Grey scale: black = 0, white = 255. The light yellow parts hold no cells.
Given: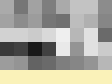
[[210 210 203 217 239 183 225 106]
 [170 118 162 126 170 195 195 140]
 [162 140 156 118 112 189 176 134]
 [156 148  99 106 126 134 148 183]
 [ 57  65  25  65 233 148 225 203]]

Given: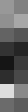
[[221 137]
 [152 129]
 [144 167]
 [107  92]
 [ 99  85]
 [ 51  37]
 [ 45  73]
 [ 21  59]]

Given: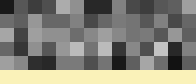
[[166  67 159 144 144 109 136 159 136 116 122  87 151  95]
 [159 136  46  40 122 122  79 116  25  95 166 109  18  95]
 [109  95 151 103 103 129  73 103 122 116  87 129  73 103]
 [103  54 144  87 151 187 116 187  54 136  79 195  40 129]
 [ 25  87  61  79 172 144  40  40 129  73  61  87  95 159]]

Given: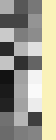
[[202 125 140]
 [196  48 100]
 [174  87 119]
 [113 182  62]
 [107 125 132]
 [ 68  68 148]
 [ 41 182 224]
 [ 34 162 236]
 [ 26 168 250]
 [ 18 162 243]]

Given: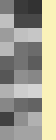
[[192  72  72]
 [185 115 107]
 [177 205 212]
 [156 192 198]
 [150 163 163]
 [135 107  99]
 [123  58  50]
 [ 99 115  92]
 [ 86 143 135]
 [ 64 143 177]]

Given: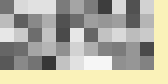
[[231 202 109 194  74 231 102 194 217 188 202]
 [188  95 137 173  81 109 158 150 158  88 181]
 [115 217 225 225 123 165 123  61 217  81 210]
 [102 109 165 181 144 210 173 130 123 150  74]
 [ 88 137 115  55 194 225 246 246 144 150 130]]

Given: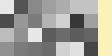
[[231  84 137 159 172 195 195]
 [188 145 231  92 108  92 100]
 [145 123 116 108 209 224  70]
 [ 76 152 123 180 209  55 159]]

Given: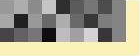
[[167  32 153 105 173 105  55 125 132]
 [153 173 139 197  47  91 118  77 132]
 [ 69  98 118  14 189 160 211  55 132]]
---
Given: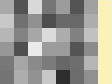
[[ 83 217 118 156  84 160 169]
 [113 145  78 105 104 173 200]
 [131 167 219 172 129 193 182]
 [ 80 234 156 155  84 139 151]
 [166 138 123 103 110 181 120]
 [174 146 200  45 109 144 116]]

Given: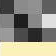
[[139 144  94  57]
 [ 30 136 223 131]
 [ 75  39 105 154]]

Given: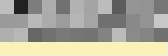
[[ 33 125 173 113 178 164 188  92 149 147 118 190]
 [155 185 171 156 182 165 112 112 137 148 200 154]
 [183 102 113 121 117 115 131 187 138 132 112 175]]

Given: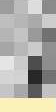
[[188 221 138 156]
 [182 170 204 190]
 [195 153 113 181]
 [183 203 144 166]
 [203  77 142 229]
 [210  39 114 212]
 [168  87 193 197]]

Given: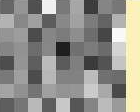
[[149  80 239 120 166  60 133 119 103]
 [135 159  92 136 161 123  99 178 179]
 [157  75 134 123 142 109  70 248 149]
 [146 108 135  31 112 124 107 211 133]
 [148  94 187  90 127  59  83 196  77]
 [159  76 183 130 130 188 112 108 120]
 [144 116 160 147 149 202 168  74 164]
 [117 185  93 200  86 132 187 154  93]]

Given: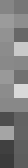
[[118 133]
 [142 155]
 [103 146]
 [201 140]
 [135 137]
 [113 153]
 [217 140]
 [136 136]
 [ 98  77]
 [ 99 165]
 [ 95  64]
 [ 93  59]]

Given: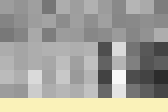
[[148 159 118 173 158 177 156 137 181 170 125 157]
 [143 157 163 140 159 143 160 135 137 143 138 132]
 [132 169 125 156 154 135 140 155 134 146 173 120]
 [165 173 177 178 174 178  78 218 116  88  67 172]
 [165 173 167 189 160 192  98 180 128  84  94 180]
 [175 218 163 200 154 180  66 247  77  67  44 187]
 [151 204 173 182 173 193 103 227 116  93  70 156]]

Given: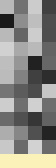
[[114 204  65 185]
 [142 190  78  26]
 [101 205  77 185]
 [169 185  99 209]
 [150  33 103 190]
 [130  64  45 187]
 [ 92  76 198 117]
 [111 208 110 205]
 [ 80  54  99 106]
 [135  80  35 173]
 [106 210 106 200]]
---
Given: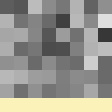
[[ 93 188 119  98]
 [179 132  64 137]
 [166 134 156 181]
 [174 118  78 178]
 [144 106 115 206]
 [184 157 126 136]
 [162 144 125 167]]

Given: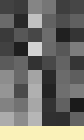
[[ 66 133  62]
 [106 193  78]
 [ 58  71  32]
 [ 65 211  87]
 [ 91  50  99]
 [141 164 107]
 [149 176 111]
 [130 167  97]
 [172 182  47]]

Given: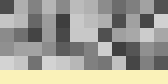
[[ 76 130 137 177 108 162]
 [197 103  62 188  78  71]
 [139  68  72 200 160 204]
 [144 163  92 129  64 144]
 [211 114 201 128 193 128]]

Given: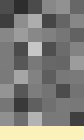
[[ 77  75 145]
 [ 62 173 101]
 [135 136 118]
 [123 198 108]
 [123 121 102]
 [122 130 120]
 [148 125  76]
 [118  95 122]
 [144 179 121]]

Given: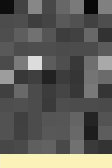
[[ 14 135 103   8]
 [ 76  62  89  65]
 [ 78 113  61 104]
 [ 89  78  75  76]
 [ 75 220  78 111]
 [157  63  60 116]
 [ 64  75  69 121]
 [ 78  76  78  76]
 [ 82  76  86  36]
 [ 82  76  87  29]
 [ 71  95  73  58]]

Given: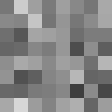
[[119 159 159 118]
 [137 197 149 139]
 [111 165 152 124]
 [102 135 151 142]
 [142 160 160 112]
 [147  95 143 101]
 [104 122 135 139]
 [168 156 162 101]]

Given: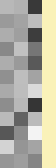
[[184  57]
 [154 189]
 [173  61]
 [136 118]
 [173  89]
 [144 163]
 [170 218]
 [141  53]
 [186 186]
 [ 87 243]
 [211 164]
 [150 133]]

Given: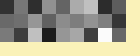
[[ 50  46 100 192  93]
 [105 150 140 146  54]
 [122 192 150  63 103]]

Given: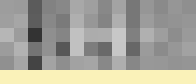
[[157  91 136 159 163 150 150]
 [159  93 122 151 175 156 147]
 [182  51 133 172 199 176 141]
 [156 116  87 125 198 155 151]
 [144  68 142 165 174 152 147]]
